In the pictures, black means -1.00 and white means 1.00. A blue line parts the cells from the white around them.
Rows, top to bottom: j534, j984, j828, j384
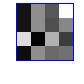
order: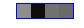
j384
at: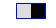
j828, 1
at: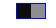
j384, 1
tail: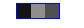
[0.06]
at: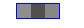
j984, 2
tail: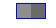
[-0.11]
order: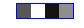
j534

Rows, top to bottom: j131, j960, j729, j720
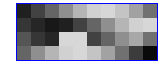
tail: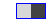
[-0.21  0.12  0.32 -0.11]
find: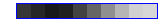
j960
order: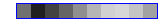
j131
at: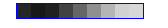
j960, 2

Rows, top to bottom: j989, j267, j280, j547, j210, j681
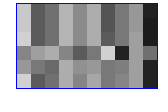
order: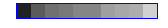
j681
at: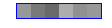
j210, 1
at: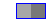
j681, 6

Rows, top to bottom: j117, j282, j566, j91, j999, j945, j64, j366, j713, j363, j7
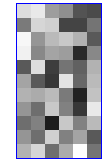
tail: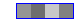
[-0.57  0.83]
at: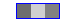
j363, 2

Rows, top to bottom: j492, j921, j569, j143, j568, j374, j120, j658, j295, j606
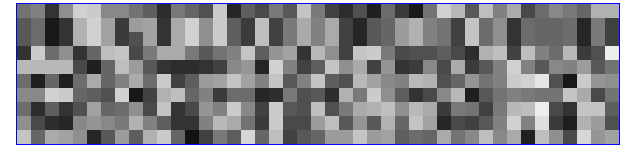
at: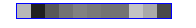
j120, 32
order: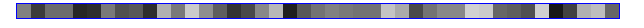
j120
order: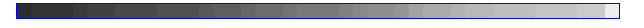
j658
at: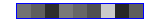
j492, 9
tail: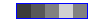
[-0.31  0.07  0.01  0.22 -0.31 -0.10]
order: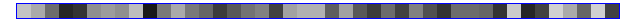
j569
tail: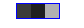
[ 0.22 -0.37]

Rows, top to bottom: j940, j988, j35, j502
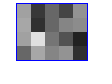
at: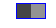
j940, 4
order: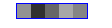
j502
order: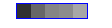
j988
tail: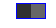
[0.04 0.10]
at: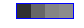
j988, 2
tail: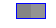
[-0.62]

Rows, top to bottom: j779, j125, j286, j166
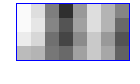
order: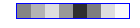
j779
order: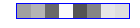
j125
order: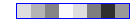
j779
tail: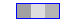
[-0.18]

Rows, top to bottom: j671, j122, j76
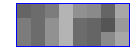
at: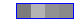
j671, 3
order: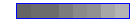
j76
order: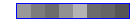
j122

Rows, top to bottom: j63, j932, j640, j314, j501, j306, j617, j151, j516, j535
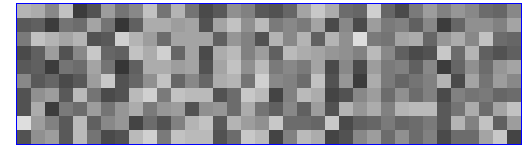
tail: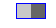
[-0.25  0.52  0.35  0.63 -0.20  0.29 -0.42  0.35  0.46  0.01  0.23 -0.25
  0.46  0.35  0.29  0.18  0.13  0.01  0.46  0.07 -0.25 -0.42 -0.36  0.57
 -0.15  0.41 -0.25 -0.36 -0.25]
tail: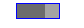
[ 0.57 -0.47]
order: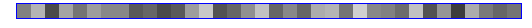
j306

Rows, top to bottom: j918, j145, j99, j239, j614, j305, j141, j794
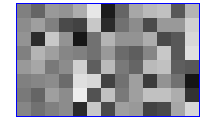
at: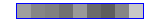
j239, 3
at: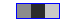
j794, 4
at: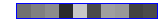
j794, 2
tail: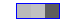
[-0.31]
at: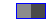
j145, 9
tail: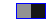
[-0.11  0.41  0.15  0.15  0.36 -0.42 -0.31  0.69]

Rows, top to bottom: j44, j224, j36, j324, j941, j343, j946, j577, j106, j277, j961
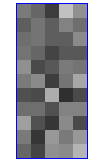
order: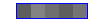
j224
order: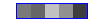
j44
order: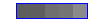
j36

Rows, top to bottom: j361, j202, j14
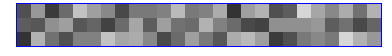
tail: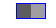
[-0.11 -0.16  0.40  0.01 -0.16 -0.43 -0.48  0.13  0.13  0.13  0.19 -0.27
 -0.11 -0.43 -0.21]
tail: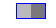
[ 0.01  0.35 -0.60  0.25  0.40 -0.37 -0.27  0.68  0.30  0.07  0.35 -0.11
  0.40]
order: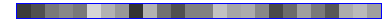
j14

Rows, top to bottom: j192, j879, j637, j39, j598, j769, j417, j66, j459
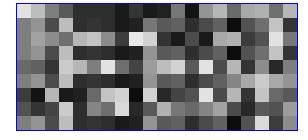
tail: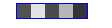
[ 0.53 -0.18 -0.30]
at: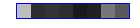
j879, 4
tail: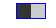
[ 0.43 -0.01  0.77 -0.13 -0.47  0.22  0.48  0.65 -0.30  0.77 -0.41  0.43
 -0.59  0.10 -0.69 -0.01]
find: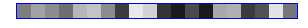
j637
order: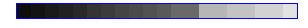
j417

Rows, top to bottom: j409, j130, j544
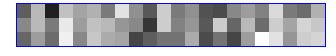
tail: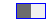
[ 0.07  0.56  0.34  0.29 -0.46 -0.26 -0.10 -0.10  0.34 -0.41 -0.10 -0.46
  0.23  0.99  0.77  0.18  0.61  0.66]
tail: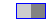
[ 0.18 -0.31  0.61 -0.20  0.45 -0.15  0.61  0.29  0.66  0.56]

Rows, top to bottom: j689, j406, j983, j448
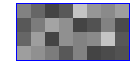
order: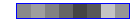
j689
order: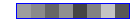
j983
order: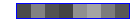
j406

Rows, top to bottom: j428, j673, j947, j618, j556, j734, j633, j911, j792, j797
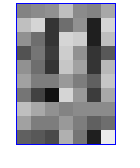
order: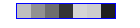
j947
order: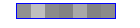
j428

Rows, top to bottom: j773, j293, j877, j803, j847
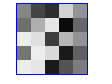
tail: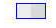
[-0.80 -0.25]
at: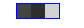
j773, 2
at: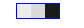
j803, 2
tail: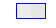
[-0.80 -0.35 -0.02]

